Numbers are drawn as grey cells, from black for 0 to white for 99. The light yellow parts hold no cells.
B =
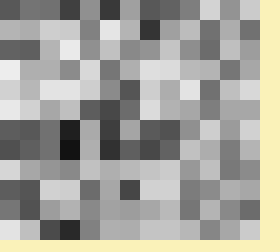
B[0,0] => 34
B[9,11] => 68
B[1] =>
[70, 67, 80, 79, 50, 89, 70, 20, 62, 73, 44, 67, 44]
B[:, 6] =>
[62, 70, 53, 68, 33, 42, 64, 37, 72, 27, 61, 67]
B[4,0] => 81
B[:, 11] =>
[57, 67, 74, 46, 74, 65, 60, 48, 47, 68, 53, 65]
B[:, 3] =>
[25, 79, 91, 54, 88, 74, 12, 7, 53, 80, 69, 16]
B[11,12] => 79
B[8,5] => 68
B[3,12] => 65
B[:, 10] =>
[82, 44, 42, 70, 44, 49, 80, 67, 74, 54, 70, 52]
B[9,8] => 81
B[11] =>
[88, 74, 29, 16, 50, 68, 67, 76, 76, 71, 52, 65, 79]
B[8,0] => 83
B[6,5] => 24
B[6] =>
[36, 34, 44, 12, 66, 24, 64, 35, 32, 56, 80, 60, 81]
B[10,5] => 63
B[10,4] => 53
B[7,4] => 68
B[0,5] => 22
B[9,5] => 65
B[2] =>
[38, 37, 70, 91, 56, 75, 53, 57, 76, 55, 42, 74, 61]
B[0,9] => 49
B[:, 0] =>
[34, 70, 38, 92, 81, 90, 36, 31, 83, 36, 46, 88]
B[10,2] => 61
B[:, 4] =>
[56, 50, 56, 84, 80, 36, 66, 68, 75, 42, 53, 50]

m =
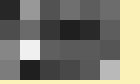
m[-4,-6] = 15
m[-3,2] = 21
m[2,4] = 35
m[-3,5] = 36
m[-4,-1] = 42
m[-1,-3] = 28
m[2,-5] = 93

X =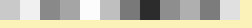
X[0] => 78
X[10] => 48
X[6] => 47

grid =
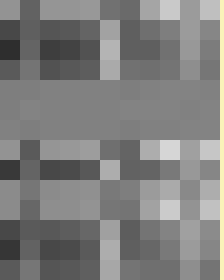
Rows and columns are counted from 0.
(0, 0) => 57
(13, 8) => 43
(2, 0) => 18
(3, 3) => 34
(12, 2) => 28
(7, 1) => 35
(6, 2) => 50
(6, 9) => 51
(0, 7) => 64
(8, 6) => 38
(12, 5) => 67
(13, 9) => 55
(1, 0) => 28
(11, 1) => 35
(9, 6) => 49
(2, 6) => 37
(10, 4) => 57
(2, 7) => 37
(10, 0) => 54
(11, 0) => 28
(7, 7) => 67
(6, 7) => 50
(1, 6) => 37
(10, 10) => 75
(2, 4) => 32
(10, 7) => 63
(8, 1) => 39
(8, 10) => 52
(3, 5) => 66
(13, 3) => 34
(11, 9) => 62
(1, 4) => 39
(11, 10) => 54
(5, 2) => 50
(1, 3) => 34
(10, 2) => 55

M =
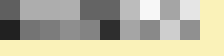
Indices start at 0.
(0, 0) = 37
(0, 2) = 67
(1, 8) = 80
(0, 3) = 68
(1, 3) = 55
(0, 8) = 64

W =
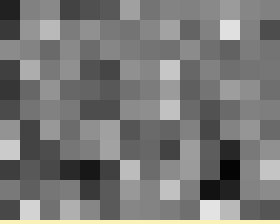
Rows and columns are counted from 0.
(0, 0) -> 13
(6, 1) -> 26
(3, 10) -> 50
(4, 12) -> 55
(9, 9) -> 49
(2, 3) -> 53
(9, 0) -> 47
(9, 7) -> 51
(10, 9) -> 43
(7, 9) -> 61
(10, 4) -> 52
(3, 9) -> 40
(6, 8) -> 39
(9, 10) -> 7
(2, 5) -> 52
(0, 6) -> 62
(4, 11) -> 61
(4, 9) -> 37
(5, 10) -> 32
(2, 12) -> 48
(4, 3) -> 40
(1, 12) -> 50
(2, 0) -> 54
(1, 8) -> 63
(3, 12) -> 45
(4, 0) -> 21
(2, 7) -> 45
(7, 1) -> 26
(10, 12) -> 37
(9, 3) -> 48
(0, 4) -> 31
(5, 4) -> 30
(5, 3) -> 47
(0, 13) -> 50
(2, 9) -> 54
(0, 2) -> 53
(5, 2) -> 50
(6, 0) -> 57
